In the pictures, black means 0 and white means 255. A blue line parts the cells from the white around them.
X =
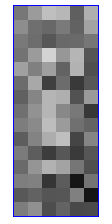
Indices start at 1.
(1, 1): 119
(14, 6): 20
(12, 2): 149
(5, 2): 128
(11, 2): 93
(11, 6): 86
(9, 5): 112
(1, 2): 155
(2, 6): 163
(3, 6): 118
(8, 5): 120
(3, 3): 87
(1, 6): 175
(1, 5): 95
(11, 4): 87
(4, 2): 155
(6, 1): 108
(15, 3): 77
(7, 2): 133
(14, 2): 98
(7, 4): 175
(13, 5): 22
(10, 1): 93
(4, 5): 181
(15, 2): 144
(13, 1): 126
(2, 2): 111
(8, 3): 181

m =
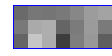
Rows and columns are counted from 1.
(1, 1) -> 106
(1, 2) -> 119
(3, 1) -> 101
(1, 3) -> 117
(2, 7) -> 122
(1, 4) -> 121
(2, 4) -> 101

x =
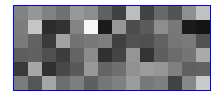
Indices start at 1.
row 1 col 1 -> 130
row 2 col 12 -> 120
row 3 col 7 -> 126
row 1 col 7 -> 96
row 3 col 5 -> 114
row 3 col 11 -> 98
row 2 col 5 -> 131
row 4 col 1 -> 94
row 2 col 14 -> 21
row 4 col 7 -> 48
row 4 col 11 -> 95
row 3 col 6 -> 121
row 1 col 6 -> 141
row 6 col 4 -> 110
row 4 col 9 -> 149
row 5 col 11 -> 150
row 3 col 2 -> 99
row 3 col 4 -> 162
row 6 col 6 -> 95
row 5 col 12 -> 128
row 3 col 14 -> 82
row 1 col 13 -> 143
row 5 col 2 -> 166
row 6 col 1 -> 124
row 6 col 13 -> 135
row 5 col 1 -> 58

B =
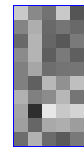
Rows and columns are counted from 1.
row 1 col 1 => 201
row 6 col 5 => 191
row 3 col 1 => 105
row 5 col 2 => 166
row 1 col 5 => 85
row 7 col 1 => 177
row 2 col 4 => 117
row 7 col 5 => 117
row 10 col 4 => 90
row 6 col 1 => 128
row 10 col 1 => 109
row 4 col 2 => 180
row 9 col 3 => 169
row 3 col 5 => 122

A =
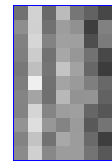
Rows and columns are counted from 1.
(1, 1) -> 113
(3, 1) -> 129
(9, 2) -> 222
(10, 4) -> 168
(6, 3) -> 113
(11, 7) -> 88
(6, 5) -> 154
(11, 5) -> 156
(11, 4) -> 156
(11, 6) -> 116
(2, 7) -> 129
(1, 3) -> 105
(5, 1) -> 120
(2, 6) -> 62
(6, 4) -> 164
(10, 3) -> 114
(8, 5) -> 159
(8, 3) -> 133
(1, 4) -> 187
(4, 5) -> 151
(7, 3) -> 112

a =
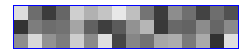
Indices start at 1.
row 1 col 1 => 221
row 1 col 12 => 141
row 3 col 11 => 167
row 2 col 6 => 97
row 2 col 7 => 62
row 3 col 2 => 216
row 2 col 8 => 91
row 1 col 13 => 111
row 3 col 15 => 49
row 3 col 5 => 206
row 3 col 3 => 146
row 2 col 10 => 182
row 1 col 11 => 60
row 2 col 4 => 114
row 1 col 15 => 110
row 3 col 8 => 70

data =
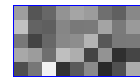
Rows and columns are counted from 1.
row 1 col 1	158
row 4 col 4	191
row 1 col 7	111
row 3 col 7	87
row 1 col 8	96
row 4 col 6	68
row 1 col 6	156
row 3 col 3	103
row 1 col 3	103
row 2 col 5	121
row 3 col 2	67
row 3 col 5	141
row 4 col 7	147

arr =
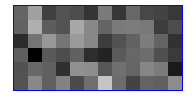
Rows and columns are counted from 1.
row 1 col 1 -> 100
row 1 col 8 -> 54
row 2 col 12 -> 77
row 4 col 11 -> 79
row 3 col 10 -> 125
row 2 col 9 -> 124
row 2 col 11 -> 60
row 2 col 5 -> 168
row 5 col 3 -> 97
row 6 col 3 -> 96
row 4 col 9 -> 103
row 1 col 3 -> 64
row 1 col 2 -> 160
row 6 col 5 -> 74
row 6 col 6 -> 111
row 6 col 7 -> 197
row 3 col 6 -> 135
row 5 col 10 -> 134
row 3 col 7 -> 60
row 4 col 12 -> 58
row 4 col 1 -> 94
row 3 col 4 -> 117
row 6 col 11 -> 96
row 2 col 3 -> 93

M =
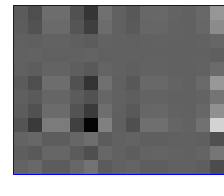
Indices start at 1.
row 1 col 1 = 91
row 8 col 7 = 110
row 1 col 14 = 104
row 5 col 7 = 100
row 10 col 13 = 97
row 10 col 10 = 95
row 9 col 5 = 64
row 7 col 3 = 101
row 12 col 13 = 97
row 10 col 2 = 103
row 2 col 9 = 90
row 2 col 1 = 92
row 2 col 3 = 106
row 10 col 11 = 95
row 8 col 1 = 92
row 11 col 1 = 94
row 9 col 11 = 111
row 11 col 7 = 103
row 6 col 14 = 105
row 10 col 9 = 99
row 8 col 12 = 98
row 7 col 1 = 95
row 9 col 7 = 128
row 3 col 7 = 98
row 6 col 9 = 88
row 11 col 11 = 100
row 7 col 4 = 101
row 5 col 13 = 97
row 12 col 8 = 97
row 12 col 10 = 94
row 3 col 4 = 98
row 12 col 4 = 92
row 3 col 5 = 95
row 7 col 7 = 102
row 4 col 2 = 98
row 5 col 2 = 93
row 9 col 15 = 211
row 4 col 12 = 97
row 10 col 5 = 102

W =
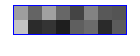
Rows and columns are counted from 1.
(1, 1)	158
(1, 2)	100
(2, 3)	52
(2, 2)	43
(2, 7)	42
